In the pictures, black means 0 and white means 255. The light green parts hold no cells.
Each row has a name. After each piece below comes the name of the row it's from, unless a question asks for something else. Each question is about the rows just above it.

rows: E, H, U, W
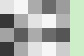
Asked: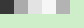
H
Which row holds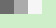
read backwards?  E

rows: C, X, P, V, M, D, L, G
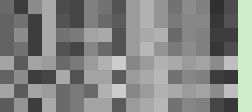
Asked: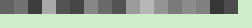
V
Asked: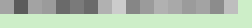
L
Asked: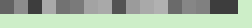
P
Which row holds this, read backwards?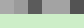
D

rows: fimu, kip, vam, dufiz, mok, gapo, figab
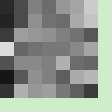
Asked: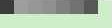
vam
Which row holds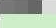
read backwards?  dufiz

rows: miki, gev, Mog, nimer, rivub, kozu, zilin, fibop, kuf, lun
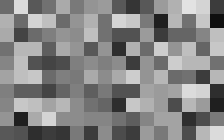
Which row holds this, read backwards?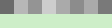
kozu
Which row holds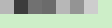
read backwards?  kozu
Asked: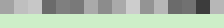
kozu
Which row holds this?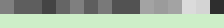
zilin
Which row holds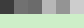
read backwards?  kozu
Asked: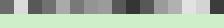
miki

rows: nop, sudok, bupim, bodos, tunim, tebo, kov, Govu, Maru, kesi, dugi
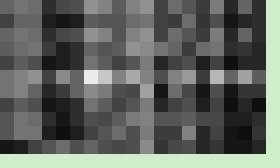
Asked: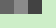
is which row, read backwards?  tebo
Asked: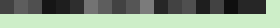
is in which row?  tunim
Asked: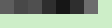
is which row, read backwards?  Maru
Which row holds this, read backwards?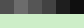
kesi
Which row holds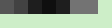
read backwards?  kesi
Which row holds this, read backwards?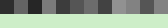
bupim

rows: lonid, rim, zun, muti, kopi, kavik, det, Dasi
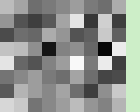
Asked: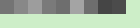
kavik
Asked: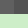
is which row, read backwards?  zun
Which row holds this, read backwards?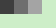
det
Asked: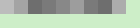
lonid
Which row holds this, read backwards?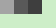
rim
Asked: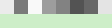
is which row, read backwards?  kopi
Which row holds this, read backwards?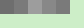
lonid

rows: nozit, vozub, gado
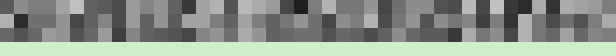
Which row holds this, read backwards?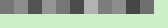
vozub
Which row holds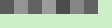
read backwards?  vozub
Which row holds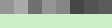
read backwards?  gado
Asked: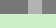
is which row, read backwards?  nozit

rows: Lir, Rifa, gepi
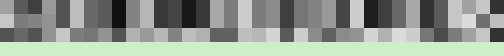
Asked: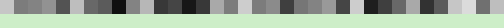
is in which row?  Rifa
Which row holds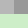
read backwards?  gepi
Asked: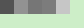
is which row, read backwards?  gepi

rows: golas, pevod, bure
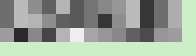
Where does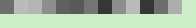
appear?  pevod
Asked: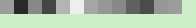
bure
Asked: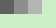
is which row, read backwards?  pevod
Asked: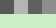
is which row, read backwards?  golas
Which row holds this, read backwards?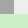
bure

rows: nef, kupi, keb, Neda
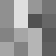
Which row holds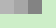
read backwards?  keb
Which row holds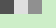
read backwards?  kupi

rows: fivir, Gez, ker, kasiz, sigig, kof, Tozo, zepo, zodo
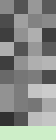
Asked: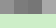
zepo
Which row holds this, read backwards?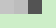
zodo
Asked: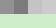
Tozo
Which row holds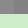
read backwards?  Gez
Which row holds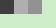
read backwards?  ker

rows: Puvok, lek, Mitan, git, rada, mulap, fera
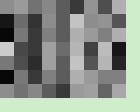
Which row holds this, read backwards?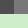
rada
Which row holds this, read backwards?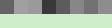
fera
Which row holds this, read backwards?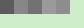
Puvok
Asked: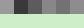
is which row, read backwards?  fera
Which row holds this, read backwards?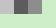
lek
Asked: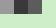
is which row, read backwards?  fera
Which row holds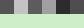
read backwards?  rada

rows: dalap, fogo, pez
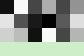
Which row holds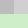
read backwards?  pez
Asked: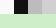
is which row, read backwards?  pez
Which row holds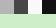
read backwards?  pez
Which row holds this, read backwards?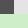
fogo
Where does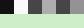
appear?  dalap

